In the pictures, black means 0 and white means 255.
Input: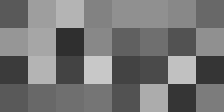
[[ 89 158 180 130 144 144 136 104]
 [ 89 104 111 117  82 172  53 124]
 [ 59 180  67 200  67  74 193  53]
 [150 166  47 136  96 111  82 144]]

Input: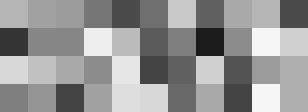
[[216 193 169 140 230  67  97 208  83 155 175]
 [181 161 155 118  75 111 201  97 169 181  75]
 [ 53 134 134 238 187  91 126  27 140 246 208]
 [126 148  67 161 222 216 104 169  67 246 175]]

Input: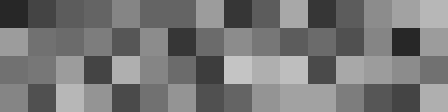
[[133  80 183 148  74 113 148  80 100 148 162 162 125  86  68 175]
 [113 119 156  68 175 133 107  61 196 175 190  74 168 156 140 113]
 [156 113 107 125  86 140  54 107 140 119  92 107  80 133  39 156]
 [ 39  68  92 100 133 100 100 156  54  92 168  54  92 140 162 183]]

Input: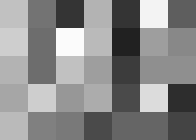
[[206 109 251 186  33 158 136]
 [179 109 193 158  60 143 143]
 [166 206 151 172  74 220  45]
 [186 128 121  74 101 101  68]
 [193 115  52 179  52 243  94]]

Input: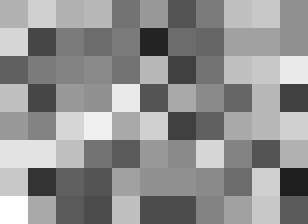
[[153 131 214 240 169 208  64  96 169 184 208]
 [227 227 192 115  90 153 138 214 131  84 177]
 [177 208 177 184 115 153  84 123 192 200 145]
 [192  70 153 145 234  84 169 138 102 184  64]
 [ 96 123 131 138 115 184  64 115 192 200 234]
 [214  70 123 108 123  36 108 102 161 161 145]
 [200  51  96  84 161 145 145 138 108 208  30]
 [254 169  90  76 192  76  76 131 161 200  90]]

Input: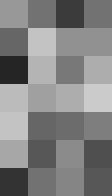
[[187 160 173 203]
 [102 195 145 145]
 [167  87 139  79]
 [ 51 114 133  87]
 [ 37 180 120 173]
 [195 102 108 126]
 [152 114  59 114]]
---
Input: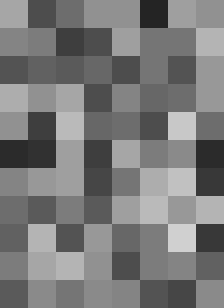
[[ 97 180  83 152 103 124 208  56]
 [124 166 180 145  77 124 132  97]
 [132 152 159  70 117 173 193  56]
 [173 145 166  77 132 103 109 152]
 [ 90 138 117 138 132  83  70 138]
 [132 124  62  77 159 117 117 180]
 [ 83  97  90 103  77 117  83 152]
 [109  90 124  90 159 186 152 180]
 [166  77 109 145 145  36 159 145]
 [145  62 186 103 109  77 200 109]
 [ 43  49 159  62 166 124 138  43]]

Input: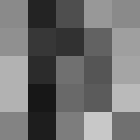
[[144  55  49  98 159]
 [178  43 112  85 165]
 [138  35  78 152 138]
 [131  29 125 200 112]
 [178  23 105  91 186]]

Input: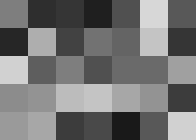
[[ 38 174  66 114 100 196  53]
 [154 167  60  73  25  88 209]
 [140 147 188 196 167 147  60]
 [209  94 126  80 106 106 160]
 [126  46  53  31  80 215  88]]

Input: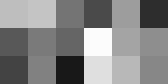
[[190 196 116  74 157  45]
 [ 67 129  24 223 184 135]
 [ 88 122 101 252 164 142]]

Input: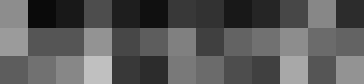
[[ 93 113 135 192  56  44 121 107  77  64 168  85 147]
 [155  85  85 147  71  93 128  64  99 113 141 107  99]
 [141  10  24  77  30  16  56  50  24  37  71 135  44]]

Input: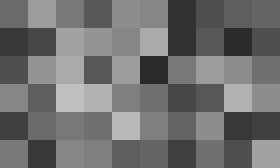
[[106 156 120  87 141 134  49  79  94 100]
 [ 79 148 170  87 156  42 120 156 141 112]
 [ 64 106 120 112 185 127 100 141  56  64]
 [134  94 192 178 127 112  71  87 178 141]
 [ 56  71 162 148 134 170  49  87  42  79]
 [120  56 134 127  94 100  64 112  79 162]]

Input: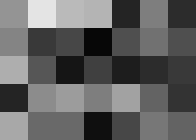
[[148 228 186 180  36 126  44]
 [ 36 140 156 126 162  99  51]
 [168 105 105  15  71 119  99]
 [174  86  21  64  29  44  57]
 [132  57  71   7  79 113  79]]

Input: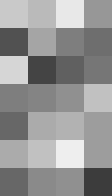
[[171 193 238 157]
 [201 186 232 151]
 [103 171 178 157]
 [ 81 165 126 110]
 [103 138 144  60]
 [126 132 144 193]
 [214  68  96 118]]
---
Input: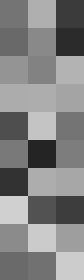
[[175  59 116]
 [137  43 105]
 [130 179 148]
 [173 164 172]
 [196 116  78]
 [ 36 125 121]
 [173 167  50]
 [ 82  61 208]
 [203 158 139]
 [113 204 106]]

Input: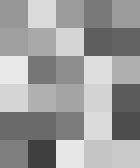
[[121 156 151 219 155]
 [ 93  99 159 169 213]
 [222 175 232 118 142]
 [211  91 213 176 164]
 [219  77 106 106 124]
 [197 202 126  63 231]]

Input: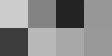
[[ 35 151 203 131]
 [168 153  60 185]]

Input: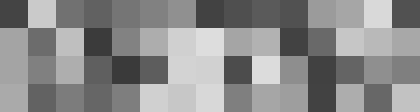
[[217  81  68 202 113  97 117 129 144  66  79  90  81 155 166]
 [185 168 164 108 191  59 130 173 208 221 165 178  66 105 198]
 [143 127 164 128 174  95  58  93 211 209  76 220 142  65 100]
 [103 194 170  98 124 102 126 208 199 216 127 166 158  66 173]]

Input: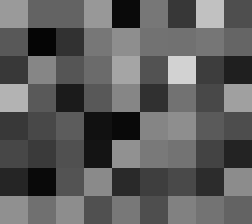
[[193  78 154  99  99 152  10 119  55]
 [118 101  88   5  49 119 142 114 113]
 [ 61  31  56 134  85 107 165  82 210]
 [ 72 160 179  89  27  88 134  48 114]
 [ 90  77  56  72  92  17   9 133 142]
 [ 67  35  71  58  80  20 145 121 115]
 [ 44 140  37   9  83 138  41  62  73]
 [115  99 144 112 141  80 120  78 129]]

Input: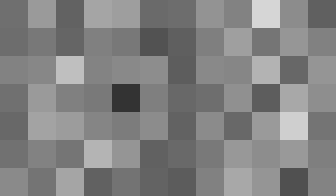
[[140  96 111 154  98 165 158 106 109 147 130 214]
 [150 129 109 120 101 128 120  82  95 127 159 117]
 [103 149 130 135 191 131 137 141  93 137 134 179]
 [168 142 112 154 128 121  51 127 104 110 144  93]
 [207 116 104 163 156 133 124 140  98 139 104 154]
 [153 127 113 130 117 180 149  97 105 121 152 141]
 [ 80 131 138 116 165  97 115  99  92 129 168 149]]
